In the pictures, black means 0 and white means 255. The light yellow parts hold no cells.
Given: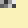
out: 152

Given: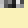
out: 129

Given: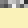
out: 203

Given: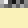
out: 71

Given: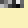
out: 178

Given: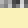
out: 169

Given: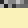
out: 133

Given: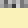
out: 191

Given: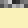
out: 207
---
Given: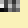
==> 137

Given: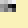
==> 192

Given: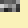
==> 103

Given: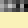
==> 58

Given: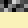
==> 155

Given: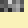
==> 102

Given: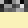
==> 182

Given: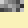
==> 116
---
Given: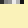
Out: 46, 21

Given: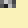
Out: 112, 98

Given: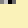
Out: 130, 102

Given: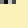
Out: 125, 70

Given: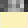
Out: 85, 54

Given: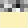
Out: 168, 198
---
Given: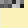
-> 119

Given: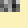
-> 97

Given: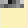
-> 205

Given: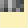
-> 100

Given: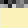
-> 85

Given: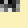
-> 157

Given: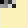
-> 200

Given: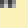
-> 140

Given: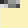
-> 181

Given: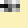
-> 68
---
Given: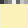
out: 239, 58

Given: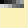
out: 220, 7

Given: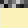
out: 202, 11

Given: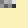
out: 227, 50

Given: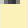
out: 201, 53

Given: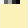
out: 243, 0
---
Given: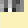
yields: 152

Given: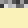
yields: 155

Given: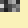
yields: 85

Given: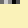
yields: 109

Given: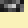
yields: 95

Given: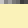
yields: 197

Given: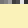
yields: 117

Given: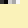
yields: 53

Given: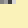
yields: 130
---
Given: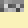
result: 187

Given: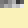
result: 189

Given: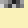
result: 90

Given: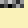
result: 162

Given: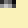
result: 168

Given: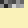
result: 157
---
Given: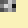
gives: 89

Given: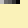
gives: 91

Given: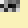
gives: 38

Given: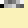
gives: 102

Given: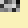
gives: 50

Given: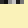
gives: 45

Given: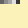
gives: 141
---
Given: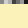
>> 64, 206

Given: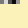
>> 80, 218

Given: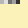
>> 113, 224

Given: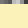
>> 187, 202

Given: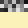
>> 47, 237

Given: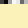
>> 246, 246

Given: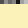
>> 131, 192

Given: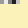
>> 126, 236

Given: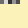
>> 51, 218

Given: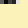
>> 67, 227
